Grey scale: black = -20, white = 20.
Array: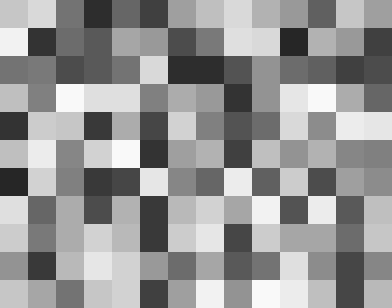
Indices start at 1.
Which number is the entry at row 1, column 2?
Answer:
14
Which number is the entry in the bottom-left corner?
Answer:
11
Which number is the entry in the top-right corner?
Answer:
5
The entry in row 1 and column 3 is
-2
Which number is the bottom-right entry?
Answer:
9
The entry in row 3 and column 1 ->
-2
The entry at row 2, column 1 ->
18
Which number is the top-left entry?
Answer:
11
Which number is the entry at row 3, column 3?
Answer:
-8
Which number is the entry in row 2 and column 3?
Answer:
-3
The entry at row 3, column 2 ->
-1

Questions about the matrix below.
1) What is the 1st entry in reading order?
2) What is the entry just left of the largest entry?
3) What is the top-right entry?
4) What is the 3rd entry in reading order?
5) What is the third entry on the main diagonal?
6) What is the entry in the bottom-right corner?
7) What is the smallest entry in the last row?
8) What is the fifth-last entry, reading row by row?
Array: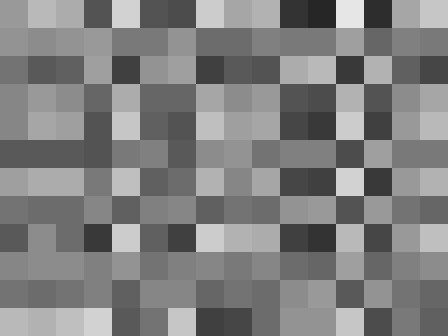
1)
4
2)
-14
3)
11
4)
7
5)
-5
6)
-5
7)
-10
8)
3

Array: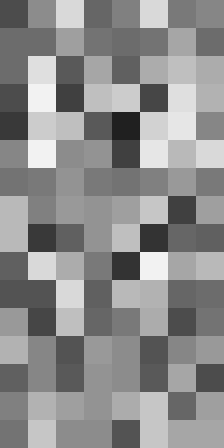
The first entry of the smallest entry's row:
-11
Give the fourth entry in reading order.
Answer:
-4
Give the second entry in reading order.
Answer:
2
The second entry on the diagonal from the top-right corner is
6
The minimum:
-15
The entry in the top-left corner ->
-8
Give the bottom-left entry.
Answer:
-2
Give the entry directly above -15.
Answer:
12
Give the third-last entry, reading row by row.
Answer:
11
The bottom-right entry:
6
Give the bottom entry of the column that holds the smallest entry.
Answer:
-7
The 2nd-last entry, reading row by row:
6
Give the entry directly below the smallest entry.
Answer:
-10
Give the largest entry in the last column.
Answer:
14
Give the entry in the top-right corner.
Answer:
1
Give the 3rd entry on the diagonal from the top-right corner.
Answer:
7
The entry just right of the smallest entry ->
13

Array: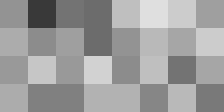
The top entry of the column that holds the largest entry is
15
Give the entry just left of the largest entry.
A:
10
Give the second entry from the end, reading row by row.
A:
9
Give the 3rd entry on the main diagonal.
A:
4
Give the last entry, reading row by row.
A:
-1
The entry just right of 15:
12
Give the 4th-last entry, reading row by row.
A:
8
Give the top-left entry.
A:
3
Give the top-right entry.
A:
5
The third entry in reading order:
-2

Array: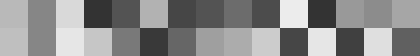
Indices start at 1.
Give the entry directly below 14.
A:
16
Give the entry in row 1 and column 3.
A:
14
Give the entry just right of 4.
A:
2
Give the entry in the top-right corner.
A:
6
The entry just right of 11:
-1
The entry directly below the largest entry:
-9
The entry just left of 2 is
4
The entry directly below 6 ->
-5

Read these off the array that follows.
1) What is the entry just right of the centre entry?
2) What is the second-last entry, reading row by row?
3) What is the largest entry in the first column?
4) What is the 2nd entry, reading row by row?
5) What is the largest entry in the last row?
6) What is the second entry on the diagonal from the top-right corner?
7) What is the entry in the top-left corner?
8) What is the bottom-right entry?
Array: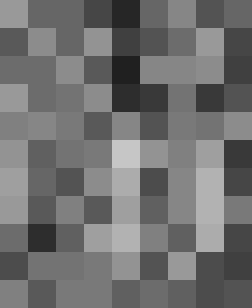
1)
3
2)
-8
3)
5
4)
-4
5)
0
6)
4
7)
4
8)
-7

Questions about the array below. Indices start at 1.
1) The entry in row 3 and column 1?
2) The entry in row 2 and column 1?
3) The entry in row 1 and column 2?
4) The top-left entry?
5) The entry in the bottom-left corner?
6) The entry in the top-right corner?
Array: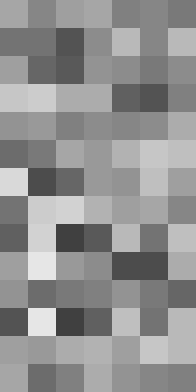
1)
5
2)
-2
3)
1
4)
6
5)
6
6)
-1
